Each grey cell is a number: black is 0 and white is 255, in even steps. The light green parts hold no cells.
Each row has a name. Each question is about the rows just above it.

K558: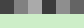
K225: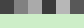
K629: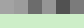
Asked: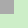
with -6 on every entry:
[164]
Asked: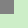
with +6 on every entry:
[135]
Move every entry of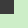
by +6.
[65]
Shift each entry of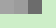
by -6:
[157 150 102]
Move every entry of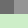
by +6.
[114 155]
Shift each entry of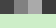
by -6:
[ 61 123 164  53]
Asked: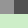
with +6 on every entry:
[155  87]

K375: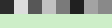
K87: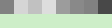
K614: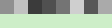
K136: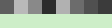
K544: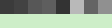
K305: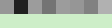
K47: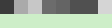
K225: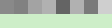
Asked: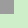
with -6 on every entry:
[150]
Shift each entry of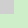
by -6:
[201]
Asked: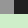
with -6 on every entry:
[144  26]

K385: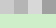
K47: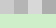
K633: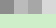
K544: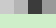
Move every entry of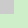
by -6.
[197]
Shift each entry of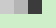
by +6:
[209 187  65]
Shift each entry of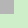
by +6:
[187]
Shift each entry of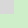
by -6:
[210]
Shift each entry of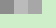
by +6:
[146 193 173]
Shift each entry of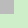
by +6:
[193]

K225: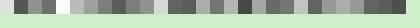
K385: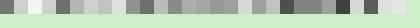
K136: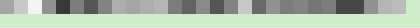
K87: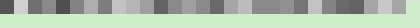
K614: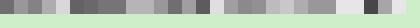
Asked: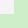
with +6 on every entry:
[250]
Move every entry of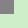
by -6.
[125]

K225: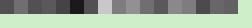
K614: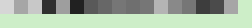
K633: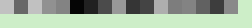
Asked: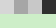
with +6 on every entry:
[220 172 206  53]
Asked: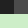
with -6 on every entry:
[27 69]
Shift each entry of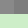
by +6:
[143 131]
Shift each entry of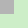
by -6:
[174]
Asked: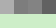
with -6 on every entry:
[168 119 125  91]
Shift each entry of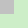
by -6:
[187]

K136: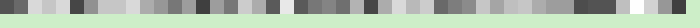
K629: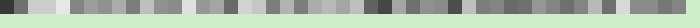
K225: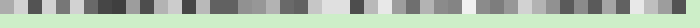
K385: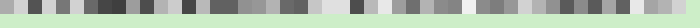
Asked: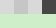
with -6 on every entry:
[211 192 211  64]
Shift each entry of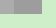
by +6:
[178 163 163]

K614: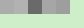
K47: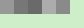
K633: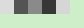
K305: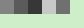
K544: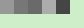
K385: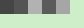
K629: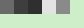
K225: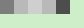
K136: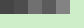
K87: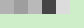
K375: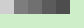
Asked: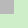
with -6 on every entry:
[179]
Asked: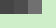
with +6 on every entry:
[ 75  83 118]

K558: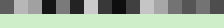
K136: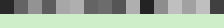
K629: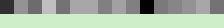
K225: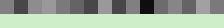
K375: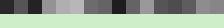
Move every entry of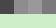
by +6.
[ 77 147 159 128]
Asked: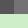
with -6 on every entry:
[ 79 109]
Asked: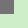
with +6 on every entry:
[121]
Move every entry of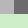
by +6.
[189 114]
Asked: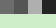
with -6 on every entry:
[102  79 169  29]

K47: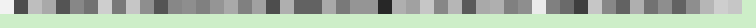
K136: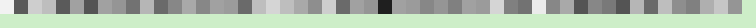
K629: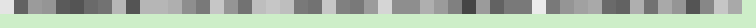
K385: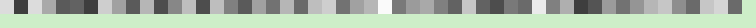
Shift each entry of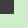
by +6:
[68]
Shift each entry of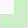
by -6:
[244]
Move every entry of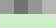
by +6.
[161 120 155 188]
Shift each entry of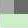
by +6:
[175 112]
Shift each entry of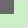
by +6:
[112]
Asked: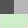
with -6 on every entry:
[ 78 176]
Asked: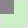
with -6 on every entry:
[129]

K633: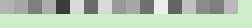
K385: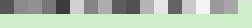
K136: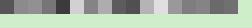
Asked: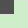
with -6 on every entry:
[74]
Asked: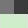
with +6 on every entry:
[124  65]
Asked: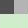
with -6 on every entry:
[ 74 174]

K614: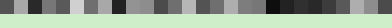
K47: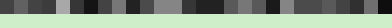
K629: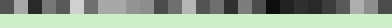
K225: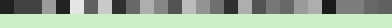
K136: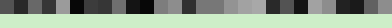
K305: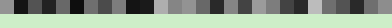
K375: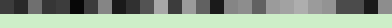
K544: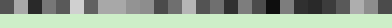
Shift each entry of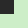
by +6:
[47]
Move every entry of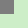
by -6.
[119]
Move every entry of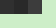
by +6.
[54 47 66]

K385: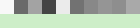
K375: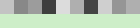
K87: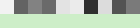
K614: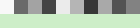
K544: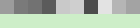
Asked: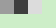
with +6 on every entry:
[162  68 226]
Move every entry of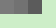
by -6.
[116 108  85]
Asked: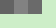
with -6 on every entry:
[ 93 124 100]

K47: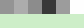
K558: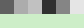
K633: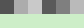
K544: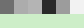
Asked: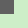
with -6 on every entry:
[90]
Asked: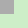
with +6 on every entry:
[178]
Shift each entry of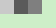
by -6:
[195  84 121]
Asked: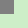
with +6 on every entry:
[133]
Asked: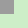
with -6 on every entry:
[150]

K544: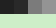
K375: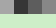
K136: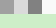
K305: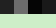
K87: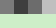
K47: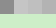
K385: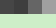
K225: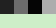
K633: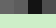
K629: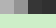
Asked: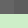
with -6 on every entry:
[95 87]
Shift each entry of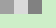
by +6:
[166 224 135]
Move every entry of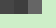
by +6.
[ 76  68 107]
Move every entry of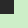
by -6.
[35]

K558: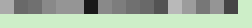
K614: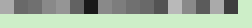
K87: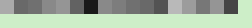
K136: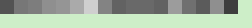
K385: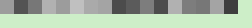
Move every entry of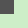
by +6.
[89]
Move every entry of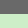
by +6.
[111 111]
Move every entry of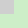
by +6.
[213]
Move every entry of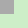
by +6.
[176]
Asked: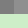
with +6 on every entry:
[131 149]
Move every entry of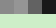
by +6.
[143 155 104  31]

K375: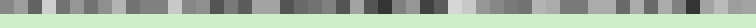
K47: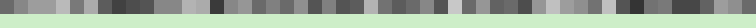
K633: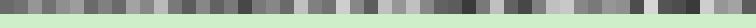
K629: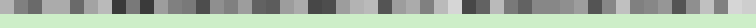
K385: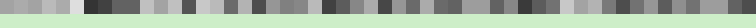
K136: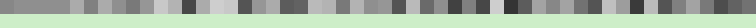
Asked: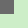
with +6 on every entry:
[112]
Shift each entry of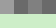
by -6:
[151 100 122 100]
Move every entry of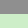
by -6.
[137 137]
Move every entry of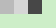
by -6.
[180 208  65]
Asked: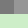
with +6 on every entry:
[127 156]
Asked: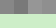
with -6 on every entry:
[129 115 144 137]
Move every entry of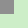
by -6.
[137]

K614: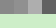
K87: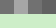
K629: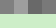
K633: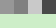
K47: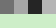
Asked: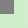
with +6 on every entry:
[134]
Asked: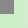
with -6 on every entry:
[130]
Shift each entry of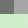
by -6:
[107 160]
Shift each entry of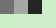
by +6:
[119 172  43]
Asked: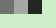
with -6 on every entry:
[107 160  31]
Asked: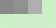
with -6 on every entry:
[130 138 168]
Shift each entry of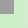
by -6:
[152]

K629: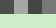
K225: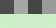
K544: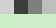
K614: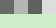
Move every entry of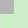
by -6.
[175]
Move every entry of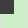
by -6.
[55]
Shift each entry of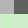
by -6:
[175  90]
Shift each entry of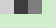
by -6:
[202  55 120]
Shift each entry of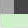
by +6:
[173  75]
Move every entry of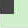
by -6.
[63]

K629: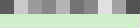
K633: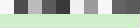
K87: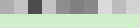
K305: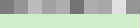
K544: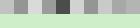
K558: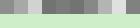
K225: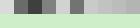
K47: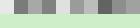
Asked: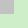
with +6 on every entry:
[200]
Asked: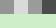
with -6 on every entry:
[143 212 149  70]
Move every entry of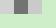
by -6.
[204 109 196]
